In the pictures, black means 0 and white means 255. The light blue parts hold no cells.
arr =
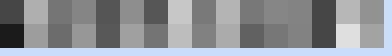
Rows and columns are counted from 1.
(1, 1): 70
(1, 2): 175
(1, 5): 85
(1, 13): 131
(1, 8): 199
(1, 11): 120
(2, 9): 129
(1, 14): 70
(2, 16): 163
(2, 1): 27

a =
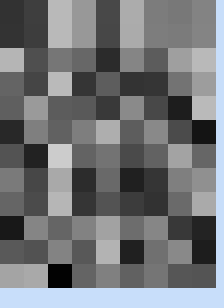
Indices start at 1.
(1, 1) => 50
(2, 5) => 71
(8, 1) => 122
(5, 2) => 154
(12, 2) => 169
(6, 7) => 137
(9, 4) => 53
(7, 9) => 102
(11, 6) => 32
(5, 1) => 95
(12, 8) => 86
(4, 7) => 53
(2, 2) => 61
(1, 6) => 172
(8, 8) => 127
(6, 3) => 97
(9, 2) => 75
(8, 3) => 169
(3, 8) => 159
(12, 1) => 164
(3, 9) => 185
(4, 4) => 53
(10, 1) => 24
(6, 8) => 75
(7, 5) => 115
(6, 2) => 127
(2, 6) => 171
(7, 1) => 83
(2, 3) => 185
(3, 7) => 92
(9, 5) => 83
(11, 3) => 131
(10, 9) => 35
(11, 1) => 89

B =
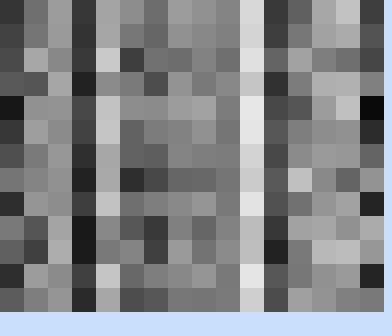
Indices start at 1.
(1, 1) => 53
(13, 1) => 93
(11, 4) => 27
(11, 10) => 140
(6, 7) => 124
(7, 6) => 98
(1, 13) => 96
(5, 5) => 193
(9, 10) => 121
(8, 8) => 101
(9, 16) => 37
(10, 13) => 161
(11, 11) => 190
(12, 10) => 120
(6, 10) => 117
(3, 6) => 62
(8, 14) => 137
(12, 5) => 197
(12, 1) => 45
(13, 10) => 122
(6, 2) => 158
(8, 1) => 116
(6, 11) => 229
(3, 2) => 168
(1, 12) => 56
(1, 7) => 110
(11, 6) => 131
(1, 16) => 63
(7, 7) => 95
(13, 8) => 119
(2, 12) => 62
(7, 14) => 154
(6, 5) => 198
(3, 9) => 130
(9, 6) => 111

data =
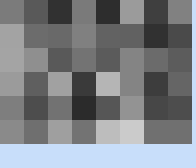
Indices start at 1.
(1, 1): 123
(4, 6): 132
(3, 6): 132
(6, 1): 138
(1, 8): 129
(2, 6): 97
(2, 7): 49
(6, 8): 112
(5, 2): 77
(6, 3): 159
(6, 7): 112
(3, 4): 115
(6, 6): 203
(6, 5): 189
